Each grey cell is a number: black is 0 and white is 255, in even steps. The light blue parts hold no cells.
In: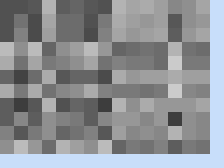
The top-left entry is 81
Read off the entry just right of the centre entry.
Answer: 171
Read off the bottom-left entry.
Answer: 143
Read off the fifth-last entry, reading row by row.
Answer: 114
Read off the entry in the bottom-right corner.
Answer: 114
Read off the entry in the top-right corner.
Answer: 165
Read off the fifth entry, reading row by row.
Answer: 93
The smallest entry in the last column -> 108
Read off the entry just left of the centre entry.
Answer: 101
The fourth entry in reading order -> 179
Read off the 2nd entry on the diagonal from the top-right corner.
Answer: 143
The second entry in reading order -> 81
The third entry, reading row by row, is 87
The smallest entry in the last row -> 93

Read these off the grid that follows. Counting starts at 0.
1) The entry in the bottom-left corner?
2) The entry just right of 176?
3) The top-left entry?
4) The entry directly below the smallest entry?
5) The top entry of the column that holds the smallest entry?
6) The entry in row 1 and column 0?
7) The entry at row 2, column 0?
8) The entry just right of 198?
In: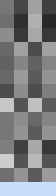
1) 111
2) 41
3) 119
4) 56
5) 64
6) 111
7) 141
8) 84

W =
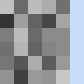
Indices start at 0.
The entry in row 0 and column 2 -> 187
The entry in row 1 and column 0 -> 52
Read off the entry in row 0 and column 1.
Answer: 106
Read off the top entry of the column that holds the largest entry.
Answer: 112
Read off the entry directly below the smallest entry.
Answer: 125
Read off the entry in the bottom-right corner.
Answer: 199
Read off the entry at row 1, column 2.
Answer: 99
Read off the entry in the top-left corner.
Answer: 193
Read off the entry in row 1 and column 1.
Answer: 159

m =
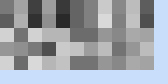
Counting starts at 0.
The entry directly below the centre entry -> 194
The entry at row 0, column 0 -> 121
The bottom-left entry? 210
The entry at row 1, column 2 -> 49
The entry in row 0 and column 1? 163
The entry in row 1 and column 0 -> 93
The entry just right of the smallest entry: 100
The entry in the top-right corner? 93
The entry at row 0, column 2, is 64
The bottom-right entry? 163
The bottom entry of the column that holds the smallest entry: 194
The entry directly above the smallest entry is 57

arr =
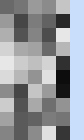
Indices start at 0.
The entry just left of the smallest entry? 224
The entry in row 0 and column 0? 105
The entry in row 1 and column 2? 124
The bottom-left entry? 132
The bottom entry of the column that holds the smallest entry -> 54
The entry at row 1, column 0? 154
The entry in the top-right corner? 197
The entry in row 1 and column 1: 70
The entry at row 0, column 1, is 117
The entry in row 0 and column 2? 154
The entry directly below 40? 231

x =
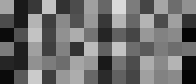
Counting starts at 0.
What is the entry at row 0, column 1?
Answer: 25
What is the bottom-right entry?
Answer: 4
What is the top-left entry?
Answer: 166
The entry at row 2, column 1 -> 82
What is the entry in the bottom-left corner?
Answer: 11
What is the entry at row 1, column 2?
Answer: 180
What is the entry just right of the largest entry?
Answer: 124
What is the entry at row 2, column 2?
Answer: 195
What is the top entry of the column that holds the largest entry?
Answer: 218
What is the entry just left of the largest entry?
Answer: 103
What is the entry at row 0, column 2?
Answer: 56
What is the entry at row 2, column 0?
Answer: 11
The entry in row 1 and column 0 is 76
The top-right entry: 145
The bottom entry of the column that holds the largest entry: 97

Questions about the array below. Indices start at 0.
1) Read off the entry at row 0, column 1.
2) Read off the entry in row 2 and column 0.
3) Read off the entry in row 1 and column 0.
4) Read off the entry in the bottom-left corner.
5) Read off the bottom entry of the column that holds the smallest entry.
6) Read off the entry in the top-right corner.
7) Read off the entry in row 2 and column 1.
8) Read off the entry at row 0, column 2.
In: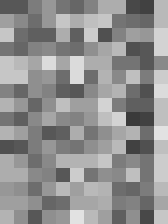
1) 87
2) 198
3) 159
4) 179
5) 143
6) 185
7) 109
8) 124
